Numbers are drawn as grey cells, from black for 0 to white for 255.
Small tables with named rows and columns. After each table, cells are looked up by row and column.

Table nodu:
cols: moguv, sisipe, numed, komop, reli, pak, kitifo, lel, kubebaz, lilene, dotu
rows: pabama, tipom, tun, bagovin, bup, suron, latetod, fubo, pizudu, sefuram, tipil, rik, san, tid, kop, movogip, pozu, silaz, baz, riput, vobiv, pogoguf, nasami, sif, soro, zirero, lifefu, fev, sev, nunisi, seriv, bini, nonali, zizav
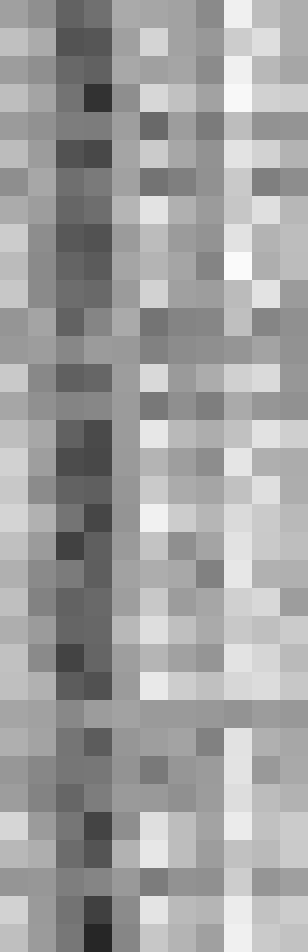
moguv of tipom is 192
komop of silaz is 95
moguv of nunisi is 214
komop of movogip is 74
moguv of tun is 157
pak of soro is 233
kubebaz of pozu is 229
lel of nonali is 181
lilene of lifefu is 176
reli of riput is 154
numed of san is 135
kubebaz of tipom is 204
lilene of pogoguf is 216
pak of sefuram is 180
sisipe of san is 157
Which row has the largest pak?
baz

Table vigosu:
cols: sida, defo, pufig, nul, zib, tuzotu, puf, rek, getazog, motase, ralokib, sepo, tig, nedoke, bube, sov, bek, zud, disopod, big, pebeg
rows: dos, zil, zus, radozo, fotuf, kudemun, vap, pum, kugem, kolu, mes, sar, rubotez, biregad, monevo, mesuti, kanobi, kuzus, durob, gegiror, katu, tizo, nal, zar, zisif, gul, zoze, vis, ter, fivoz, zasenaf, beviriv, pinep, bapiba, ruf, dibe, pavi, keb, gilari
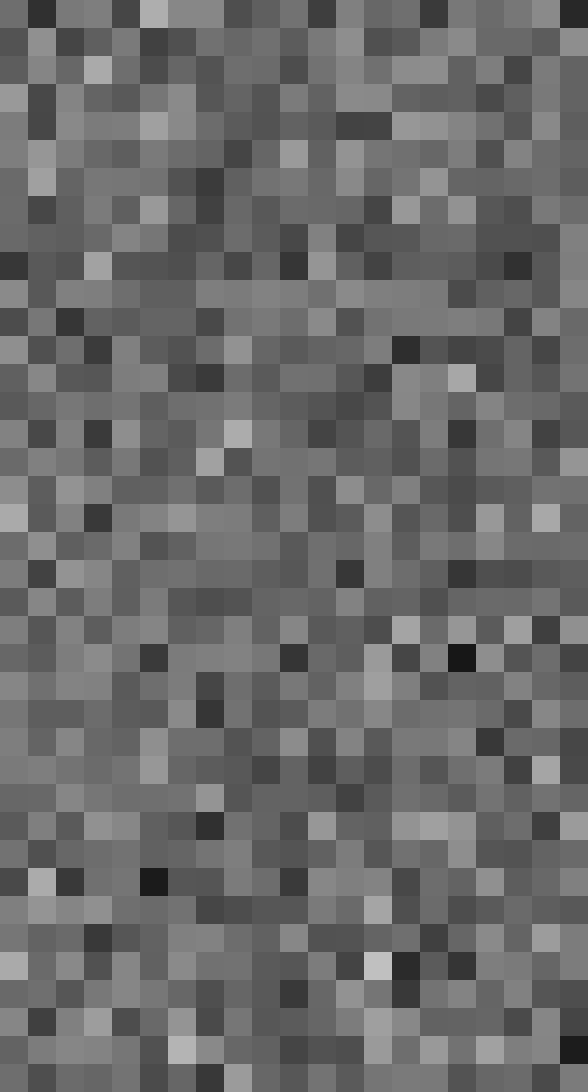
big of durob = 168
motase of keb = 97
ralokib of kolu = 54
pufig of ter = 134
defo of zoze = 100
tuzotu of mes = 95
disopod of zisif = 130
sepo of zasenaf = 97
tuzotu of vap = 114
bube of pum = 152
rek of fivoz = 48

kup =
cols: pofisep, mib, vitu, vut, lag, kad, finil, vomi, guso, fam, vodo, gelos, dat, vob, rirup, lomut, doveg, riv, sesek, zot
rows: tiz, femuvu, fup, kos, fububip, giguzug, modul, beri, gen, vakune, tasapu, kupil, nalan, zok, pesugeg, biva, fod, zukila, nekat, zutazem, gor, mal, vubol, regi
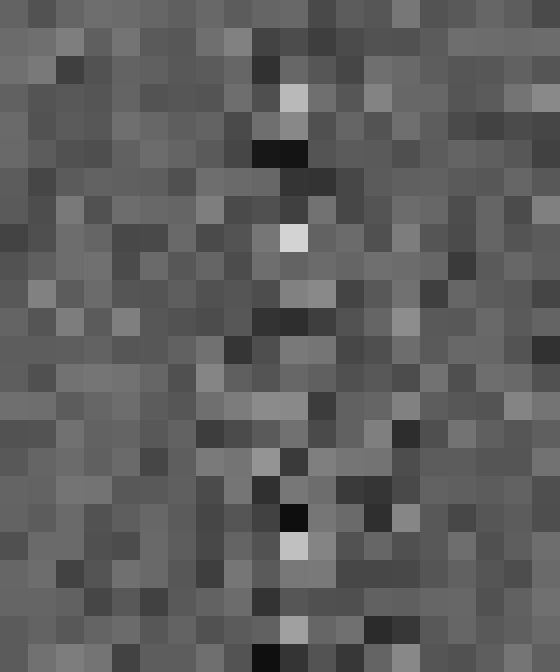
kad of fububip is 103
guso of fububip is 74
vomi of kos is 84
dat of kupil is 82
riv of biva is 95
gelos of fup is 86
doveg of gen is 75
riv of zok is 110
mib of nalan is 93
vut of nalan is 98
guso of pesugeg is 124
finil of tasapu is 94
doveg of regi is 81
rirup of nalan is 109
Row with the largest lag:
kupil

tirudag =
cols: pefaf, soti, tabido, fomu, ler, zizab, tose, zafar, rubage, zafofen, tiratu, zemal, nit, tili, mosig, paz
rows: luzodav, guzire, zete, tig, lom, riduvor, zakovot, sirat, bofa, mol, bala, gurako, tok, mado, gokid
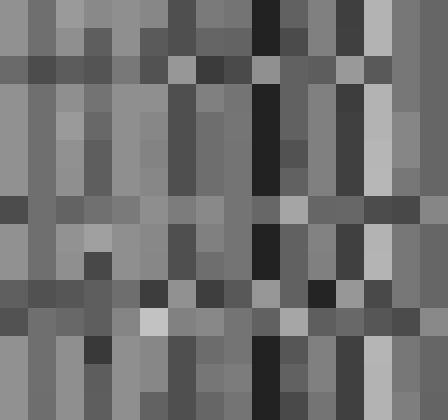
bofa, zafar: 128
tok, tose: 79
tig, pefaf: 145
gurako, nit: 104
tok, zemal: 128
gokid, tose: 79
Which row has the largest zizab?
gurako

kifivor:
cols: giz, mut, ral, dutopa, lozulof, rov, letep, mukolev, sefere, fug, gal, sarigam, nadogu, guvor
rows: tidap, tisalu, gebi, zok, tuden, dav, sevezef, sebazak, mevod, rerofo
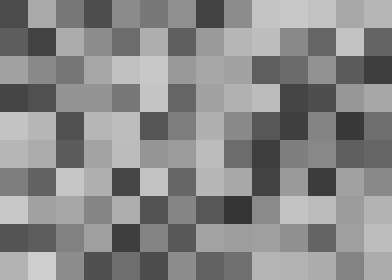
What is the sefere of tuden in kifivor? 137
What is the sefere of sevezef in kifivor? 169
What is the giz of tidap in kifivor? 75
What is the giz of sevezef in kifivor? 126
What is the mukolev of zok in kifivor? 161
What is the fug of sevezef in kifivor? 67
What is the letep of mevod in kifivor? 88
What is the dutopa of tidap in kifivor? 78
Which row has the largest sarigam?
tidap

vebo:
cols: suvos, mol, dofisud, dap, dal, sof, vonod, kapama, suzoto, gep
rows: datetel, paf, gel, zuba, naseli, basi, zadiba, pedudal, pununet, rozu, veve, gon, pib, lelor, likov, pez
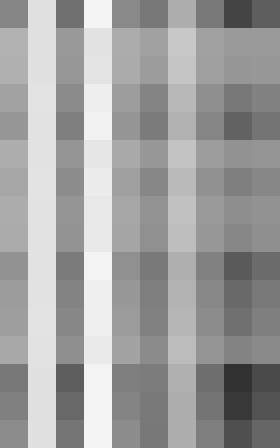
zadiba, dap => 236
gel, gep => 152
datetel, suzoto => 68
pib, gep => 138
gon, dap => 239
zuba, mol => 227

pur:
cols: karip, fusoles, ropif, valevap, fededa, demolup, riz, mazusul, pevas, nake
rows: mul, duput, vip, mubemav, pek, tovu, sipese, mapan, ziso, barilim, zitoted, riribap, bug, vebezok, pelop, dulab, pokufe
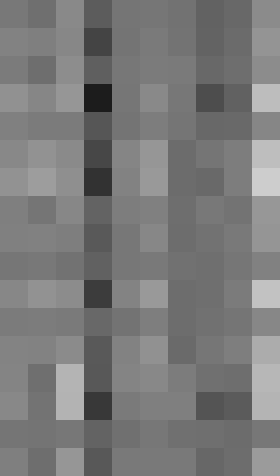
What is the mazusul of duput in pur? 99
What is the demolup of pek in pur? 125
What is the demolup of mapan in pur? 128
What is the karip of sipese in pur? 146
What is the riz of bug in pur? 106
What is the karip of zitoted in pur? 135

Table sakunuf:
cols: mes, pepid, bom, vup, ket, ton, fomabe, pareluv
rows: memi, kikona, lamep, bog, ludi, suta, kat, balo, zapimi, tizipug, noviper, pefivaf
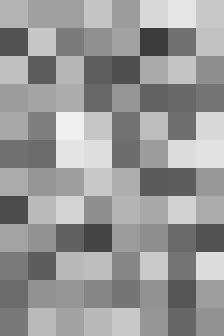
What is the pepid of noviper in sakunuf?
145
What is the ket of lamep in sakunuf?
79
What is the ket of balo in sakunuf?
180
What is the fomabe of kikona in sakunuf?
112
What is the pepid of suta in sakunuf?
108
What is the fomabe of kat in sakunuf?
93
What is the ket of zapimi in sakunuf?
155
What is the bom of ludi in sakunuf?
239
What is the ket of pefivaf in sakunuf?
200
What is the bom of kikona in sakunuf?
123
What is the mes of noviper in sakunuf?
108
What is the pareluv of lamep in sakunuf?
142
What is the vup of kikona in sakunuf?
143
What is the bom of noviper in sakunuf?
150
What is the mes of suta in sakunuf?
112
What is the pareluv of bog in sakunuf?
116
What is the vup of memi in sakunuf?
196
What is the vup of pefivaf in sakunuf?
184
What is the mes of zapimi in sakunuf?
163
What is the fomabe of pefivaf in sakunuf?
103

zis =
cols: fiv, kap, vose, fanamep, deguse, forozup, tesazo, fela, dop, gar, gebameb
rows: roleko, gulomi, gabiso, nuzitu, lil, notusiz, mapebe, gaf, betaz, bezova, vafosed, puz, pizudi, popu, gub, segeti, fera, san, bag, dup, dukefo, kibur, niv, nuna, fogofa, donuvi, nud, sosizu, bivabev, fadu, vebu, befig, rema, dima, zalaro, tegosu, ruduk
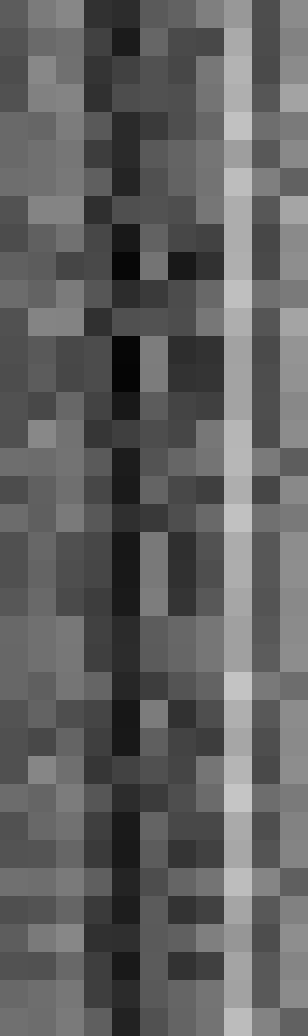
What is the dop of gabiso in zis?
179
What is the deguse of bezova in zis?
7
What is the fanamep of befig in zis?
95
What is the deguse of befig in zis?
36
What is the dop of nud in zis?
166
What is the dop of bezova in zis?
175
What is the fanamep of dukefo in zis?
70
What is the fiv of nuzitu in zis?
81
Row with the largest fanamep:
fogofa

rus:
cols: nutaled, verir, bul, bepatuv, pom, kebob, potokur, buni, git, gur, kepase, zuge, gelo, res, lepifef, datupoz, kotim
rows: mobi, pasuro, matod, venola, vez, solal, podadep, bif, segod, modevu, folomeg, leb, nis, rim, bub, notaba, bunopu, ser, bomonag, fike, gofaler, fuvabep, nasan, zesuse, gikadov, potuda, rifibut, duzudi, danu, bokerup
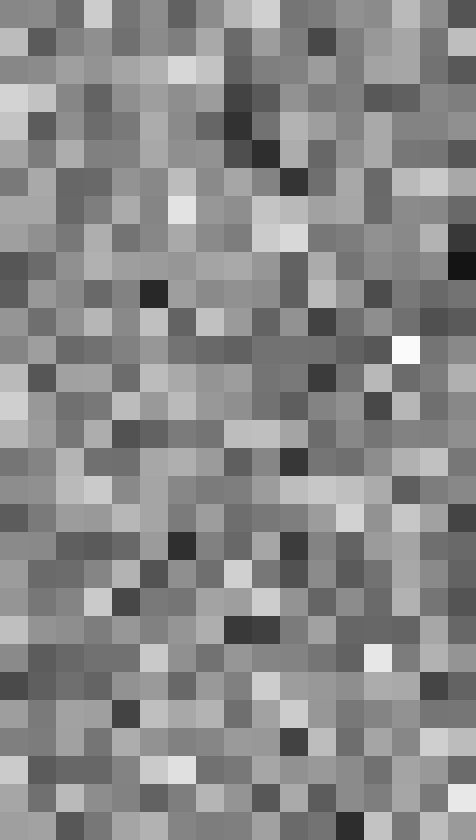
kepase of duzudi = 145
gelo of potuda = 120
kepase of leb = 146
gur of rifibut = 152
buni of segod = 138
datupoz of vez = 131
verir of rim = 86
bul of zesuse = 104
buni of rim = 148
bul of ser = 186
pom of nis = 129
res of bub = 72
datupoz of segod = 179
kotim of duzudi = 107
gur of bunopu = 134
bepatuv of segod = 174
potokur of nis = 115
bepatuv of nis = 113
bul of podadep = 103
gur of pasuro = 157

